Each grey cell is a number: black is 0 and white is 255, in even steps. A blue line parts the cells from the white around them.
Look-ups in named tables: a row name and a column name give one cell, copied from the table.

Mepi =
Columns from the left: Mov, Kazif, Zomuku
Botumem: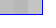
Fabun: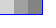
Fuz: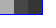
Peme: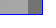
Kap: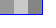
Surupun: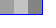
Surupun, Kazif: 195
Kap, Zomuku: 133
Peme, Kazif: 167
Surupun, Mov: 159
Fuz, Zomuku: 53
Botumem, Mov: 189
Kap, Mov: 152
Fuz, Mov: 175
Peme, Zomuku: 115
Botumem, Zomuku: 196
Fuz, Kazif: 71
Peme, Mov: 166
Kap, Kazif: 201
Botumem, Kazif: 183
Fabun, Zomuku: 131
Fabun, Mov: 213
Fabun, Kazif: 161
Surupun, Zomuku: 132

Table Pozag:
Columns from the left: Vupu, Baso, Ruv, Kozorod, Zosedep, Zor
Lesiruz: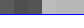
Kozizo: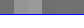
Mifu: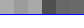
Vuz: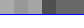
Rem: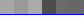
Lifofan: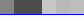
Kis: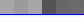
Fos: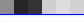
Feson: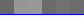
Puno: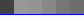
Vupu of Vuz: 171
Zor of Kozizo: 113
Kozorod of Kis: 84
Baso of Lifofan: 77
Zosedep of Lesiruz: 184
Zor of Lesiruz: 183

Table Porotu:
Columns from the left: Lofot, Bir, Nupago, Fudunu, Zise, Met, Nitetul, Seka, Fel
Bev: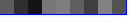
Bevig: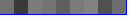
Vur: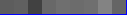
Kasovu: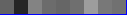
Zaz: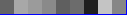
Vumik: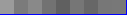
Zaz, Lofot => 100
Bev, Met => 95
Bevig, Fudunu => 117
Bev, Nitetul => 63
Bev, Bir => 47
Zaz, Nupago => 155
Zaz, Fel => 134
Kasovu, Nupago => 131
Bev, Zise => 126
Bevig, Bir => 58
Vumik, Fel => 120
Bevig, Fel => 110
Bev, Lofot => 93
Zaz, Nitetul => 31
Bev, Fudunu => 119
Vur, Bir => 96
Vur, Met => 108
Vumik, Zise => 96
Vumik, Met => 118
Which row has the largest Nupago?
Zaz

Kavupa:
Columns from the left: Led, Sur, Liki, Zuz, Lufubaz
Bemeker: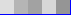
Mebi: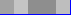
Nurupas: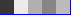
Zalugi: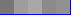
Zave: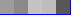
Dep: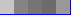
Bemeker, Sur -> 181
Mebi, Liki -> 142
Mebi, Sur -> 196
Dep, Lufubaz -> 153
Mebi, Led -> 162
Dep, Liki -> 117
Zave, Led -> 156
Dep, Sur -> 132
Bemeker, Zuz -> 215
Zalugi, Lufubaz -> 145
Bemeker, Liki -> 162
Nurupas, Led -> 55
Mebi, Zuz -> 142
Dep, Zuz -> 108
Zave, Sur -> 137

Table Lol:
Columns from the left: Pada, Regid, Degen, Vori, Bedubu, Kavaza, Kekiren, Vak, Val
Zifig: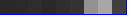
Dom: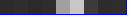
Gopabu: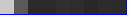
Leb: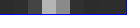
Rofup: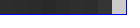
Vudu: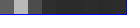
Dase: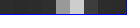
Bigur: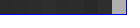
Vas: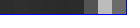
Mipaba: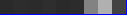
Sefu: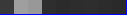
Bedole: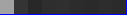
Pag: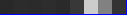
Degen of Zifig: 45
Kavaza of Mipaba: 44
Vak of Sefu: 44
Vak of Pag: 129
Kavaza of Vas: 43
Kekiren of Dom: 59
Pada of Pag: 41
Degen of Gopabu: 42
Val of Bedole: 43
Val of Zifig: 64
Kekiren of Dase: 61
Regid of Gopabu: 89
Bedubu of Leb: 138
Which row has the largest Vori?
Leb

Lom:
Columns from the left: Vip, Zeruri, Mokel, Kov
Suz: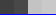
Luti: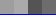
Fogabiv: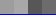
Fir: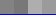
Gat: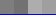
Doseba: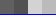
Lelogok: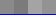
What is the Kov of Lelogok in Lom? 147
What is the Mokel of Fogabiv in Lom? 87
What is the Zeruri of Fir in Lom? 120
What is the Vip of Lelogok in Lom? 138
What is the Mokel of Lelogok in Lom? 164
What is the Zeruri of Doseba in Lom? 81
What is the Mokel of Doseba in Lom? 211
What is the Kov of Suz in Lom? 201
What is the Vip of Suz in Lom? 63
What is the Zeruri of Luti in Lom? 170
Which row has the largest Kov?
Suz

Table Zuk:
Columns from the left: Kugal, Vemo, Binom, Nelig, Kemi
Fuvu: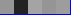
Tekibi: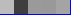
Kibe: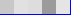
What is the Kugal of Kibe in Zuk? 200
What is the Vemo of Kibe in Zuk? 225
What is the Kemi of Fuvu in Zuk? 157
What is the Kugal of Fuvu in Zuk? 150
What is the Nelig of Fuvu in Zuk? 149
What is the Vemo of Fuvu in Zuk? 34
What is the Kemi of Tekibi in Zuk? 164
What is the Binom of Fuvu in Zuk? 164
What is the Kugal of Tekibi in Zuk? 188
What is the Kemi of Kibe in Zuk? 229
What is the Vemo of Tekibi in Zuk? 62
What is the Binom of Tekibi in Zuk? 154
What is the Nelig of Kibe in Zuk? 155
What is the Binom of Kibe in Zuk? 221
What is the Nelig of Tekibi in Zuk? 153

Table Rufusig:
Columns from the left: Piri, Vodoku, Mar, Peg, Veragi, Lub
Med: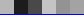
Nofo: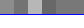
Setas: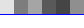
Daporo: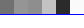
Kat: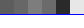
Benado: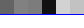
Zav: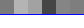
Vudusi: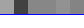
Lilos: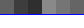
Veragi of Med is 147
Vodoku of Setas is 125
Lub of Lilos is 101
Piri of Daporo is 113
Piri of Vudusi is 163
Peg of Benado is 17
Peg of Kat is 107

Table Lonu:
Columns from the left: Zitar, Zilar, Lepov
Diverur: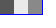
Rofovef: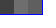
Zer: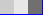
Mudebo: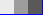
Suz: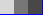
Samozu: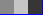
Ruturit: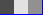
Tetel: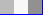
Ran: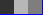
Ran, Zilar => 183
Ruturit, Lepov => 145
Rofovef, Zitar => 64
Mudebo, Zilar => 157
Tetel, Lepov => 145
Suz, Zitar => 216
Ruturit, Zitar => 76
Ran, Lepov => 126
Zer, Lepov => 112
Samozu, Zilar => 197
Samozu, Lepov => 54
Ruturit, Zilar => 226
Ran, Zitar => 50
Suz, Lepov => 72
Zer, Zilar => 231
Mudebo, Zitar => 235
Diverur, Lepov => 137
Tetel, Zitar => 187
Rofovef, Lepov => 95
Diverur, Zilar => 234
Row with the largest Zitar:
Mudebo

